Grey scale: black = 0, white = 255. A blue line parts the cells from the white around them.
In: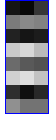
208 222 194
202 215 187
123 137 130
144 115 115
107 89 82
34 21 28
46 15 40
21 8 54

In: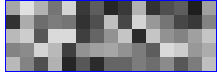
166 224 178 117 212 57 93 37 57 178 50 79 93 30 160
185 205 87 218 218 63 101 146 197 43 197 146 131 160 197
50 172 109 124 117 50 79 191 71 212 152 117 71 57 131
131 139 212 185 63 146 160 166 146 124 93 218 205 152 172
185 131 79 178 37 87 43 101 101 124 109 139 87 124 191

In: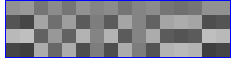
185 191 98 152 98 179 132 179 91 132 172 91 84 91 191 185
145 152 117 139 117 145 132 139 117 132 139 117 111 117 145 145
84 70 165 111 158 91 125 91 165 132 98 165 172 165 78 84
70 63 172 104 172 78 125 78 172 125 84 179 185 179 63 70

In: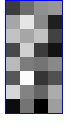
87 252 53 81
166 229 137 31
73 209 60 19
194 166 194 66
215 131 101 172
186 124 116 137
12 116 0 158
60 108 144 151

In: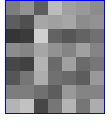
180 194 71 118 180 118 173
125 146 93 188 160 153 140
140 132 166 146 132 160 132
125 125 112 93 153 132 132
86 118 173 112 106 93 153
93 79 166 160 166 140 146
71 65 180 106 160 106 118
53 59 208 99 86 99 112

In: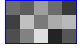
63 192 122 171 185
78 130 223 35 86
108 93 158 108 56

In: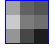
202 124 111
163 98 84
149 71 29

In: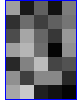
166 202 32 18 4
159 181 109 4 144
76 166 102 55 152
40 130 188 69 82
48 109 63 96 117
144 63 136 136 40
159 25 96 18 124
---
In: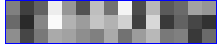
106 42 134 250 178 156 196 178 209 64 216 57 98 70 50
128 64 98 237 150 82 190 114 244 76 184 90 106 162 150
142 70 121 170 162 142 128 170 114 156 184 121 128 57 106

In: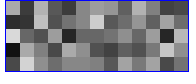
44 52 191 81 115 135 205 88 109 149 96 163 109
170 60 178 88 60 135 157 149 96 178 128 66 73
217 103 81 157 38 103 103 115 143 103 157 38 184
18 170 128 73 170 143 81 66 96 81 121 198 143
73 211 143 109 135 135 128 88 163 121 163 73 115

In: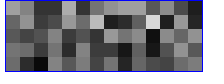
108 44 10 131 88 124 68 116 37 102 75 68 108 124
88 68 82 131 60 82 52 152 116 139 16 139 102 146
116 108 60 116 44 131 60 60 23 96 23 82 146 88
159 131 52 52 172 52 116 146 159 159 88 139 75 30
102 146 60 75 152 108 187 30 44 96 216 30 152 37

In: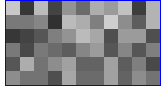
200 55 187 67 147 107 173 155 193 61 179
55 67 86 127 147 187 167 79 155 155 79
121 73 121 107 93 134 155 86 134 86 127
141 115 115 79 167 107 107 161 99 141 115
121 121 134 49 187 173 127 206 141 93 179
86 173 115 141 161 99 99 161 93 127 73

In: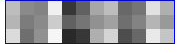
219 111 145 246 41 55 175 212 77 104 233 197
181 124 138 204 97 117 145 161 111 131 181 153
189 138 131 240 55 97 167 189 104 117 225 175

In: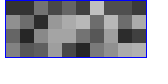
101 38 137 164 164 115 87 158 44 64
51 51 115 72 101 64 192 79 79 58
130 87 95 158 72 38 122 144 171 177
144 109 44 152 171 184 109 184 109 171

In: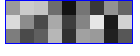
125 74 95 183 49 161 154 33 87
218 140 74 169 62 132 230 26 210
154 203 196 109 19 117 56 146 101

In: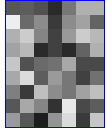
127 58 191 140 119 162 191
198 81 106 113 168 73 73
154 87 29 148 219 58 198
87 93 81 42 119 176 176
238 106 140 58 140 162 99
87 168 133 50 232 73 93
162 184 42 65 42 99 176
176 204 133 65 154 204 184
168 219 93 154 119 65 113

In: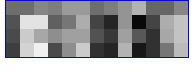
110 110 134 126 154 154 110 126 148 179 102 102 134
74 203 167 142 160 160 82 56 160 88 49 167 195
62 211 240 74 142 203 49 37 179 23 49 118 187
82 227 227 96 118 173 68 37 148 9 68 173 195
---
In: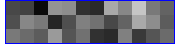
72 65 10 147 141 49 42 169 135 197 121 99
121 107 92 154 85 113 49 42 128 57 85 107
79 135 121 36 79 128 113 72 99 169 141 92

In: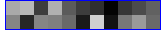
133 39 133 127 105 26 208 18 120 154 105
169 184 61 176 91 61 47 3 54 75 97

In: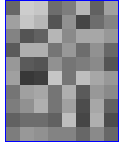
160 56 62 198 117 190 167 152
131 84 97 182 138 167 167 152
152 90 84 145 117 125 138 84
97 109 109 97 190 70 175 76
125 145 175 117 160 76 167 97
125 152 145 131 131 103 138 103
117 160 167 117 175 90 152 138
90 175 175 117 152 109 145 103
160 198 182 84 145 70 109 131
103 205 198 109 125 182 97 160

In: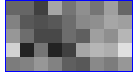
210 35 117 35 64 166 182 174 224
130 88 80 88 109 137 143 166 159
102 102 64 166 117 143 117 159 102
151 109 72 72 109 95 159 143 182
124 130 151 130 95 88 137 124 151

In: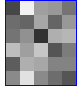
109 101 167 101 152
116 145 50 175 182
190 159 198 85 124
93 175 167 131 131
138 225 138 109 85
71 241 159 152 116

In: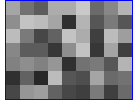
135 92 92 55 142 195 55 165 63
48 98 40 188 86 78 165 106 114
165 114 92 172 172 201 106 135 180
188 122 71 98 195 172 63 188 158
129 142 129 150 48 114 122 86 180
71 150 158 98 71 63 122 63 106
142 195 188 165 48 180 86 122 86
